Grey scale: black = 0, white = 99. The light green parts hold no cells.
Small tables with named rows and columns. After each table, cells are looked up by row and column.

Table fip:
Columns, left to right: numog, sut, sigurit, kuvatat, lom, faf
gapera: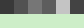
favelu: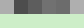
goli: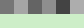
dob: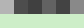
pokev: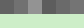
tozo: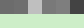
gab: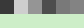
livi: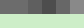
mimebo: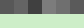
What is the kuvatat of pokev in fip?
36
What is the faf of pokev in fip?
45
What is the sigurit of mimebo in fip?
25
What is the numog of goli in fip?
46
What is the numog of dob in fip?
70
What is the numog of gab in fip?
22
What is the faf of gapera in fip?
26
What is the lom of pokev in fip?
41
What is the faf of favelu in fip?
68

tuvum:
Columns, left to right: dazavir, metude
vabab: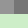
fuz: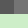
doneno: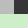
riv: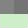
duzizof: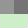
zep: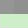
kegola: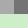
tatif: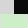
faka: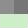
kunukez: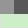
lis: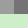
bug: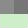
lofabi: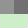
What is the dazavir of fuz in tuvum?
34
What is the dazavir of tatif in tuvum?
83
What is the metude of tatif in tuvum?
4
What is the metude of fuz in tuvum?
45
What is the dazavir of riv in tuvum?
51
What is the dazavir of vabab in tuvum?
58
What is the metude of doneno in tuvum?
21
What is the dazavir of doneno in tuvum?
73
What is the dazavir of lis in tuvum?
61
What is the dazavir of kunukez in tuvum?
58
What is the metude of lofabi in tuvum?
44
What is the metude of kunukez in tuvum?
34
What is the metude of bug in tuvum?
46
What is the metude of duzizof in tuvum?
45
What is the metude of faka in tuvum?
46
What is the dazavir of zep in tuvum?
58
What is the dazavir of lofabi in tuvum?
57
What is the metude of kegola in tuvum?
45

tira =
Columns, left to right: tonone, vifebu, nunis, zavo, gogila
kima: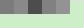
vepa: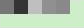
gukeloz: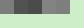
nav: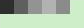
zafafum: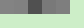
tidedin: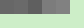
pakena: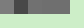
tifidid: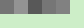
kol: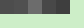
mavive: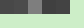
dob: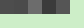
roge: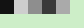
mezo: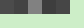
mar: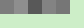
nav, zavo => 69
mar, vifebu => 55
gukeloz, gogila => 49
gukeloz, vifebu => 32
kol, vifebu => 31
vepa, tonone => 46
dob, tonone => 30
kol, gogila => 24
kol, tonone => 30
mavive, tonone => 28
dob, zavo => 23
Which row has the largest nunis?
vepa

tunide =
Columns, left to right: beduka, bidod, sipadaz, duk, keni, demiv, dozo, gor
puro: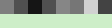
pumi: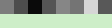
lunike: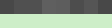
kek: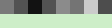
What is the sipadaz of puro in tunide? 8
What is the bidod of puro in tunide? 31
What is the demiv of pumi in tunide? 45
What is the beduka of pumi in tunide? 48
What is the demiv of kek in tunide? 45
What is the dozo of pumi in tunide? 83
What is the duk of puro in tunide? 31
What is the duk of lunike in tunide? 37
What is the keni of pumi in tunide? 52
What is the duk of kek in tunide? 32
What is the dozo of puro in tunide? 81
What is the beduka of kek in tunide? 47
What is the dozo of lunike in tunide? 33
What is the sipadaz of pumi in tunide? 4
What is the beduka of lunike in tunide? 28
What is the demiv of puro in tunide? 46
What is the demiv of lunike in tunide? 30
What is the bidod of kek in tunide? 32
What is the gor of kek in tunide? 30
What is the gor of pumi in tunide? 34

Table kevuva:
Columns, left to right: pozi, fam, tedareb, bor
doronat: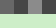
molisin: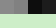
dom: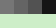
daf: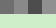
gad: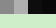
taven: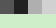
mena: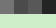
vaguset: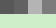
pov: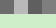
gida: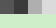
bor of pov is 49
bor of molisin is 11
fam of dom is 39
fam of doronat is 27
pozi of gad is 53
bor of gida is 85
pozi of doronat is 40
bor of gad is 3
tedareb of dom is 32
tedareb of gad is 5
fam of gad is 68
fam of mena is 29
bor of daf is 56
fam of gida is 23
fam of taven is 13

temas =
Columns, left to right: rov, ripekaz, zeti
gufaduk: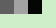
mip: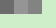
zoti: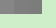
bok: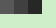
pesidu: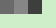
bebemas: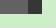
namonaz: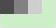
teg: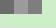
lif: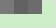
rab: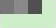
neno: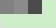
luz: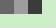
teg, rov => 42
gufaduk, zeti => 2
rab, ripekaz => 53
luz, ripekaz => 61
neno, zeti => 29
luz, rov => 40
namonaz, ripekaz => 50
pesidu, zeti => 24
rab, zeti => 31
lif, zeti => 42
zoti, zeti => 48

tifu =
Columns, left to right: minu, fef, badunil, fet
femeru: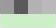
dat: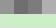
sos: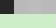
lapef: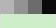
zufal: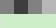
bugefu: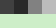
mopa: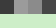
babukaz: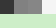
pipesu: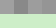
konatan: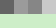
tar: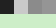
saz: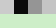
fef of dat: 43
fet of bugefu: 73
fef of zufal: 24
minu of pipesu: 62
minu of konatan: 39
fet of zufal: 71
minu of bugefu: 25
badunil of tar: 54
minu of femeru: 60
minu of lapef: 70
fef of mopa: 60
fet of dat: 68
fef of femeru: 35
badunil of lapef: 42
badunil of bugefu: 50
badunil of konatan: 52
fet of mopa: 27
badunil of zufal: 50
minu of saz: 79

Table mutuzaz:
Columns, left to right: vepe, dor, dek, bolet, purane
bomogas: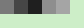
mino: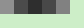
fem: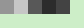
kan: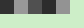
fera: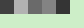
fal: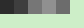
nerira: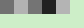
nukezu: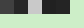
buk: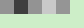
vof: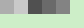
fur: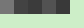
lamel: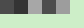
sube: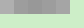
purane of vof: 51
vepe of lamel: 29
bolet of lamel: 30
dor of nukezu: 15
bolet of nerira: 13
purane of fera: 20
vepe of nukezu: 25
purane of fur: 22
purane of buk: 58
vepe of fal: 17
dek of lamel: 65
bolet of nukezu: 13
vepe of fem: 58
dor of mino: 29
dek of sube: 59
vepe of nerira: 44
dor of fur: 26
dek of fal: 46
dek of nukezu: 78
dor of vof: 78

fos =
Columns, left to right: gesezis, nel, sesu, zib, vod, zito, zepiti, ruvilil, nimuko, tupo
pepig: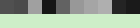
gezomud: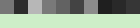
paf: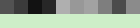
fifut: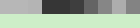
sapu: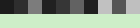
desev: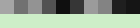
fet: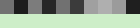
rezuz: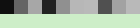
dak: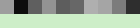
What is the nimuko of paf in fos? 29
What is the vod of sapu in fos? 21
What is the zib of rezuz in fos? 13
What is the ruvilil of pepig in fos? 68
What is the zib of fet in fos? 15
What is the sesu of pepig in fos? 62
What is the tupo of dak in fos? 18
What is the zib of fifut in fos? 21
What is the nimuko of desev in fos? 12
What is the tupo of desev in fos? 8
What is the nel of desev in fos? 44
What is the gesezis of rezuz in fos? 6
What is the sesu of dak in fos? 37
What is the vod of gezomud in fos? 38
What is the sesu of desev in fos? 57
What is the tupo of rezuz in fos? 72

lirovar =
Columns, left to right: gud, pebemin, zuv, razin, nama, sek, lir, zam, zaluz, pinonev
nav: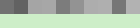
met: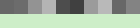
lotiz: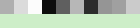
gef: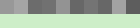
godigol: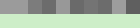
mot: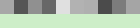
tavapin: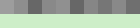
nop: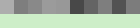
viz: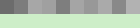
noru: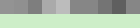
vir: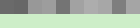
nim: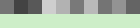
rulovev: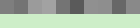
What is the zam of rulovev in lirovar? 55
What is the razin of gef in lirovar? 44
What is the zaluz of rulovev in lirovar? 40
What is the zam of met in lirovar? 72
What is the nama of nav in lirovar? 48
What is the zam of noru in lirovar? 45
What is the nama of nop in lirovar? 59
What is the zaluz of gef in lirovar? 63
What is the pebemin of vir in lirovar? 40
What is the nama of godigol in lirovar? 59
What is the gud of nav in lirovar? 44
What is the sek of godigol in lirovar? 41
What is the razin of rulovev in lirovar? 63
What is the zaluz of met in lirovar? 40
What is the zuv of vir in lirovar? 59
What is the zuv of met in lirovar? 57
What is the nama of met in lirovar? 30
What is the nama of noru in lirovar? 73
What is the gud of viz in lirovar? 42

